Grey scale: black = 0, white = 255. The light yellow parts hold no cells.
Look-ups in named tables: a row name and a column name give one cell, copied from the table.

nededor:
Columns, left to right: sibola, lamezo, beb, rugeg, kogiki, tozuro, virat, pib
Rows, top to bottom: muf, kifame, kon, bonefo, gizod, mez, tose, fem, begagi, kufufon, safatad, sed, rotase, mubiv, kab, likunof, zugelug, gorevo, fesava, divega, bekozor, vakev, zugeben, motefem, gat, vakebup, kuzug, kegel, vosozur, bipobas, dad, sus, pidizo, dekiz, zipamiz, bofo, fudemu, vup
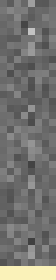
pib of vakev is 107
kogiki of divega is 107
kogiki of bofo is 149
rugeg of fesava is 119
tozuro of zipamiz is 114
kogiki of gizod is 195
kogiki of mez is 115
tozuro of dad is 88
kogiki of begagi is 96
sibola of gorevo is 108
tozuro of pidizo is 107
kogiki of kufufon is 78

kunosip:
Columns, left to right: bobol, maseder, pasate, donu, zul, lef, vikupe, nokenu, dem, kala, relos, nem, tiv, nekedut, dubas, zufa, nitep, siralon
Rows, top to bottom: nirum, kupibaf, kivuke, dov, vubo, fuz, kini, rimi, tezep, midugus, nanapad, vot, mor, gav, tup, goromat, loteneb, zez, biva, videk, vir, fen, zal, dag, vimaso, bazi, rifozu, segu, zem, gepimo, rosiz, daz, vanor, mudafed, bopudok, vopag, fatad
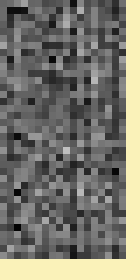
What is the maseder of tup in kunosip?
84
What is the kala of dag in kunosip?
85
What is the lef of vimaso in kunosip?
76
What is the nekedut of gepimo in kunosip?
131
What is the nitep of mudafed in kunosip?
111
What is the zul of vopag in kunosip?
151
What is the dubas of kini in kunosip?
62
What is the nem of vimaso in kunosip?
135
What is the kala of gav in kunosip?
94
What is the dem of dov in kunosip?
126
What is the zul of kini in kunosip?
129
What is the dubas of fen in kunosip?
106
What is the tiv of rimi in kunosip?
124
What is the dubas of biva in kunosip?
120
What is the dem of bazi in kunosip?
135
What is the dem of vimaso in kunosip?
50
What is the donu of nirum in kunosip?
159
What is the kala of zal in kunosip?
126

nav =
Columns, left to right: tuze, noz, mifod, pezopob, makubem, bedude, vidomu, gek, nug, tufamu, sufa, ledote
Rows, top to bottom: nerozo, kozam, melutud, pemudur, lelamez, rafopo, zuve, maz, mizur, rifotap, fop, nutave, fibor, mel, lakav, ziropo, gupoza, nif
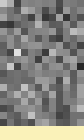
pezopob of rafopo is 166
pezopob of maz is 86
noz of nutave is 107
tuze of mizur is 135
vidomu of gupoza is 126
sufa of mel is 108
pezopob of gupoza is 133
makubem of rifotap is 121
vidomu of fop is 126
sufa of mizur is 165
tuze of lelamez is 150
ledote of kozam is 133
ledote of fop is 147
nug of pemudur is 95
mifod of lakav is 119
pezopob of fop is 108
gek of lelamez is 150
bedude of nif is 152
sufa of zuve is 113
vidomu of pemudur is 126

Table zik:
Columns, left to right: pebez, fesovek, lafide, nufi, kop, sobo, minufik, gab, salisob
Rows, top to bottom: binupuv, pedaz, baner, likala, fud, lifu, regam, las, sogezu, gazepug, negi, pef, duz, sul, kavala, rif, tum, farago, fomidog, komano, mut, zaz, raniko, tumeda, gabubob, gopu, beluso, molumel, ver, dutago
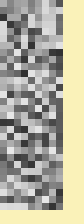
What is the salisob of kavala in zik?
96
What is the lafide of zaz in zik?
177
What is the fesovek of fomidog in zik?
218
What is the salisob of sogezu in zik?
81
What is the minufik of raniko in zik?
121
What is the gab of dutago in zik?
53
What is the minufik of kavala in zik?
203
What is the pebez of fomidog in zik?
149
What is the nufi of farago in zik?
197
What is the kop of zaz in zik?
132
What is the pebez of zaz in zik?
126
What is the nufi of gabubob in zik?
207
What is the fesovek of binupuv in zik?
134
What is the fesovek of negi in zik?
120
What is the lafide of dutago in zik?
219
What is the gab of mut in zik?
152
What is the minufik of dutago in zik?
104
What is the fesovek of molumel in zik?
183
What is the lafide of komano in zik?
218
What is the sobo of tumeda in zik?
205

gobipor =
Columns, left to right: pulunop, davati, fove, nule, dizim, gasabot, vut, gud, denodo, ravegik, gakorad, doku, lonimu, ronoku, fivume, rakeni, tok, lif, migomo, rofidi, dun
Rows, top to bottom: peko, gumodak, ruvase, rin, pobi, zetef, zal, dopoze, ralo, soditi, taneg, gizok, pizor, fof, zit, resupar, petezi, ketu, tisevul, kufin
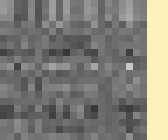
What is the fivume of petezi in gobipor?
109
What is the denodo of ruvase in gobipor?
101
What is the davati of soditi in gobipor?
143
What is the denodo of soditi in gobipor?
142
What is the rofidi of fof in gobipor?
126
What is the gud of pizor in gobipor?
128
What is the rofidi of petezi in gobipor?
131

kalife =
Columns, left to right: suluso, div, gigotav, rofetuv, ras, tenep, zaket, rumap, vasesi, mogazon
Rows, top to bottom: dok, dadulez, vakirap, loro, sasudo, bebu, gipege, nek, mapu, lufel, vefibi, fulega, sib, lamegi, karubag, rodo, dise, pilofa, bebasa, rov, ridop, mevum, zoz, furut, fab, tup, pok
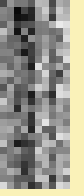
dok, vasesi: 173
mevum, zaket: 156
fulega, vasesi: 117
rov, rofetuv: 85
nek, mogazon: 196
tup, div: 129
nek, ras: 65
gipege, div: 106
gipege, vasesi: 154
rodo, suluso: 158
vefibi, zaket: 213

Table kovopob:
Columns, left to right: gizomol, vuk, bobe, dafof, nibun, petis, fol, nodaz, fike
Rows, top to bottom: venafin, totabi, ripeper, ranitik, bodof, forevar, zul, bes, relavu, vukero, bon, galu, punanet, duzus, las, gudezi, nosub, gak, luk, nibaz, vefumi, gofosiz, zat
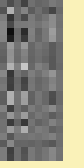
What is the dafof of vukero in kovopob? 198
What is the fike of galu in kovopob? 114
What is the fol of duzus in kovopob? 104
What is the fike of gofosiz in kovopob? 114
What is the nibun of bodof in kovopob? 129
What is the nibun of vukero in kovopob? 104
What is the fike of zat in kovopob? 113
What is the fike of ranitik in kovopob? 112
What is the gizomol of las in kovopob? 94
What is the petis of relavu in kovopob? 110
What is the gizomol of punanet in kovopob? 121
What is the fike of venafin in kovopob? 113
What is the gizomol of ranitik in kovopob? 134

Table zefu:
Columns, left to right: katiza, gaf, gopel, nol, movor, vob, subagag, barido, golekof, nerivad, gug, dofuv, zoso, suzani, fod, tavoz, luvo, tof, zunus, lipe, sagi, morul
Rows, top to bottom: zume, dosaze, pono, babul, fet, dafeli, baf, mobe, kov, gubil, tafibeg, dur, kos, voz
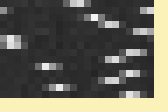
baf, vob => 41
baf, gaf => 220
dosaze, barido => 45
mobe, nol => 51
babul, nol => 45
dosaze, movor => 47
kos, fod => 51
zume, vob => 56
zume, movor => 44
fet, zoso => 50
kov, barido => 47
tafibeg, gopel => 45
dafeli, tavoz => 42
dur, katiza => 47
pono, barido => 43

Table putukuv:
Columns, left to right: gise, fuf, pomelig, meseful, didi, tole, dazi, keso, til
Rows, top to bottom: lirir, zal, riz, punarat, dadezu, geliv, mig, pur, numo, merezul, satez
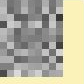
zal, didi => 136
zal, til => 193
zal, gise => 190
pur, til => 210
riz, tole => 135
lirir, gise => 176
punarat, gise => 84
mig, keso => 188
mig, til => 67
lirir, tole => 123
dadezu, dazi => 138
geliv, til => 108
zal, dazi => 191
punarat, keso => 199
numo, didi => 138
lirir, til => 154

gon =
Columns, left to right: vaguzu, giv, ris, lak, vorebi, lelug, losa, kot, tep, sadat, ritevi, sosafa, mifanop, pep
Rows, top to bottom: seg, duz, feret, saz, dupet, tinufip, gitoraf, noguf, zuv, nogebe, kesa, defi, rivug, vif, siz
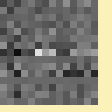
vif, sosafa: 80
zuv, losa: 106
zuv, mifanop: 88
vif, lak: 114
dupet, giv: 101
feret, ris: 99
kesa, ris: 32
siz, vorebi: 128
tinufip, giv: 91
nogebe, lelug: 114
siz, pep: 93
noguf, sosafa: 131
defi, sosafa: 102
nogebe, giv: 54
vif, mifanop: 110
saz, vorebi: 99
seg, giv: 94
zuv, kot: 104
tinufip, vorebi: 96
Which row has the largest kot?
noguf

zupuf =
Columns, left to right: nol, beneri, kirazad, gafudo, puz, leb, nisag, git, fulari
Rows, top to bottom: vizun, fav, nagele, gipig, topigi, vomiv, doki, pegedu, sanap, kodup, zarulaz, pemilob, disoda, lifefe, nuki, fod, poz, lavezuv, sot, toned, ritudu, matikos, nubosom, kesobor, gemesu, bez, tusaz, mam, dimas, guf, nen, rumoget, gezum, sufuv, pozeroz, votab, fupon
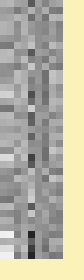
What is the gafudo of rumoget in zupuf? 154
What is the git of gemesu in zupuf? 128
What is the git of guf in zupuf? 139
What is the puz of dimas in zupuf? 205
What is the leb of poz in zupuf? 159
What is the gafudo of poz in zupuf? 146
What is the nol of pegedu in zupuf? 183
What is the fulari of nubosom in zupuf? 151
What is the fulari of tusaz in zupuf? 137
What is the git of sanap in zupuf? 170
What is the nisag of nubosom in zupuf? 111
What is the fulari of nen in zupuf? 126
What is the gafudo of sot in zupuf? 167
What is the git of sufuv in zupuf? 126
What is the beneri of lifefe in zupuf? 210
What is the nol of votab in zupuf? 221
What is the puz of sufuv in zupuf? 36
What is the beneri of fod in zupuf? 116
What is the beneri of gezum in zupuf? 157
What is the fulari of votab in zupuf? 151

